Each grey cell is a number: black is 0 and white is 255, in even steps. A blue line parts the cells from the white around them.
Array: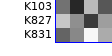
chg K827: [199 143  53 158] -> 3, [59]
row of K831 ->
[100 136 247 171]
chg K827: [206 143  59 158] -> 1, [199]
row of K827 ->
[199 143  59 158]
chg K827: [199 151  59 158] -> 2, [143]
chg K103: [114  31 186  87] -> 2, [39]

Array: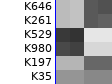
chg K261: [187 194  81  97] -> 3, [89]
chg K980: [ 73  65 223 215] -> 3, [215]
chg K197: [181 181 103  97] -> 4, [103]
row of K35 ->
[149 149 136 136]
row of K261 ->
[187 194  89  97]
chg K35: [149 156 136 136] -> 2, [149]

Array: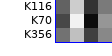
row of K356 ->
[114 192  64 136]
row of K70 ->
[ 71 242  12 150]
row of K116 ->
[ 98 205  51 122]
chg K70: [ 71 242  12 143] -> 4, [150]
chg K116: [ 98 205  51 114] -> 4, [122]

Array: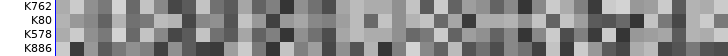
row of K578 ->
[172 203 144 121 211 105 195 136  71  91 195 113  91 166  99 128  53 144
 113  77 166 187 172 172 144 105 121 203  99 158 144  99 136  53 136 203
  77 128  59 203  53 152 158 166  91 179 172 203]
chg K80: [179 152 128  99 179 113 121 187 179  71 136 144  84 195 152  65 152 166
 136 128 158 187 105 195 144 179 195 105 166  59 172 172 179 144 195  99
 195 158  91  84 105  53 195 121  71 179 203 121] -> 3, [136]
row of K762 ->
[172 203 144 121 211 105 195 136  71  91 195 113  91 166  99 128  53 144
 113  77 166 187 172 172 144 195  91 203  99 158 144  99 136  53 136 203
 172 128  59 203 211 152 158 203  91 179 172 203]
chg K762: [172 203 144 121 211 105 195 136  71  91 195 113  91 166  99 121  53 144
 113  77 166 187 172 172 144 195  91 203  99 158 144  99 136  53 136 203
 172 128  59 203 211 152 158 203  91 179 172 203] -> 16, [128]
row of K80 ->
[179 152 136  99 179 113 121 187 179  71 136 144  84 195 152  65 152 166
 136 128 158 187 105 195 144 179 195 105 166  59 172 172 179 144 195  99
 195 158  91  84 105  53 195 121  71 179 203 121]

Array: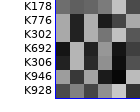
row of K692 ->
[ 21 181  34 151  21  63]
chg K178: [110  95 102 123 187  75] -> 5, [193]
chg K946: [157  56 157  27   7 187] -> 3, [163]
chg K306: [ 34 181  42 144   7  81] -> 5, [15]
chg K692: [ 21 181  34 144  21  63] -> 4, [151]

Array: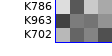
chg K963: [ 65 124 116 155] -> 4, [147]
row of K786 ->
[221  88 202 169]

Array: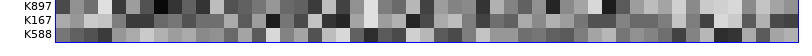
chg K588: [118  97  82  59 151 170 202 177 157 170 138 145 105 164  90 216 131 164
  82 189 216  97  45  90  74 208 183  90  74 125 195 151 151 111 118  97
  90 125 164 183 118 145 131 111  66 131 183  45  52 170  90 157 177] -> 52, [164]
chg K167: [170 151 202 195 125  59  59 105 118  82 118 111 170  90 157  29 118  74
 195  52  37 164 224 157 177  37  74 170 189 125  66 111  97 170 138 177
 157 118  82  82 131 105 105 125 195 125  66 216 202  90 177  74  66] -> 11, [111]

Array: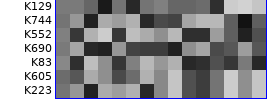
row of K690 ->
[122 165  40  33 151  67  61  61  33 143 165  74  87 157  87]
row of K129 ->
[122 122 102  26 116  40 116 128 102 102 108  47 204 210 197]
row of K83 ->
[136  47 190 143  55 128 184 151 177  40  47  80  55 122  40]
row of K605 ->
[108  87 171 143  74 108 177 136 197  80  61 116 204 143 197]

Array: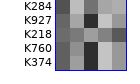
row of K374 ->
[ 96 158  46 196 152]
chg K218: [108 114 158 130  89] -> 2, [122]

